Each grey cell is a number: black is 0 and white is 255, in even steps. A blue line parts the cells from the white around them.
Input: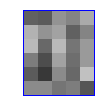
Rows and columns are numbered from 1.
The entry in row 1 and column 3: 147
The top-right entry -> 170
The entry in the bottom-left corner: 139
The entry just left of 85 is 125
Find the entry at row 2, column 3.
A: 162
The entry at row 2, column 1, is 178
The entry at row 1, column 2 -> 91
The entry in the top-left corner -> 97
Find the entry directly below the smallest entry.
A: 139

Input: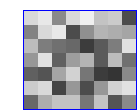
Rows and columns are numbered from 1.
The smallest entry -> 52
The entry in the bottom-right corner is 138
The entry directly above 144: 240
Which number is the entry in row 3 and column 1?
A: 188
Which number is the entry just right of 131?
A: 217
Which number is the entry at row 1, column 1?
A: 217
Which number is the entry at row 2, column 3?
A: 232
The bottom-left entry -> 104
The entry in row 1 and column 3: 138
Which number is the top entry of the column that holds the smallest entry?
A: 203
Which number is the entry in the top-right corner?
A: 76
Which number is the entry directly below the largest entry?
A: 144
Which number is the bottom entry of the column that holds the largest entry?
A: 118
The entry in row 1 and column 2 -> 232
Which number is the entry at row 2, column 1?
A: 131
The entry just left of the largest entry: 217

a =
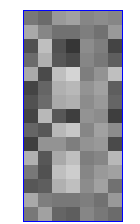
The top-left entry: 120
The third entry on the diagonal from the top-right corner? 140
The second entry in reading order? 107
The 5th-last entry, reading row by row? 101
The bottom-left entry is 120
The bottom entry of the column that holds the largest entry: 94
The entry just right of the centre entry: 147
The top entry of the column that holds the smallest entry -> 161
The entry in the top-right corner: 134
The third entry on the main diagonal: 81
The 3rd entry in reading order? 153
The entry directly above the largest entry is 74
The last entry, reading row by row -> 107
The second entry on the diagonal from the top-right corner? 113
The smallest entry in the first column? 62
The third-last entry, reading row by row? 134
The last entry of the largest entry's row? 191
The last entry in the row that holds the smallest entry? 68
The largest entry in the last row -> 161
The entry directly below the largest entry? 184
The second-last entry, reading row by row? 120
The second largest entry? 205
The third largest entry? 199
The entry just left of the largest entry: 191
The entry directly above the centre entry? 176
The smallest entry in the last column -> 62
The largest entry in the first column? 176
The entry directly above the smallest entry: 113
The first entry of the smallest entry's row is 81
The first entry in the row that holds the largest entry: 169

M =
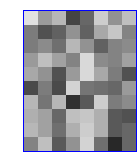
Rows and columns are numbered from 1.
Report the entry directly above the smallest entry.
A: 89
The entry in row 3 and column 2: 139
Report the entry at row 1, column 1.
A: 225
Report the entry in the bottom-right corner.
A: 103
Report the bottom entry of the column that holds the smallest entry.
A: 40
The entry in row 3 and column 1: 124
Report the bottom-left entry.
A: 131
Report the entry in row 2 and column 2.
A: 81
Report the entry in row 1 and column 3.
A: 183
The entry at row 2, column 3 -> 97
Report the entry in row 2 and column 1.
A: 124
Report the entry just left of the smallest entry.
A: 111
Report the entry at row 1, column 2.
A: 154
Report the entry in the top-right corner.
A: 191

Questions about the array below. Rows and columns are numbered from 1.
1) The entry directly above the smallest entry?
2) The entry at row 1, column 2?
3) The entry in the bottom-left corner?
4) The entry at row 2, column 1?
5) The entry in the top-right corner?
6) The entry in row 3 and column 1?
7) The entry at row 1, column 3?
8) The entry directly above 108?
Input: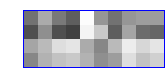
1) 94
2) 171
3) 135
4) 79
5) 157
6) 165
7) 121
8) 157
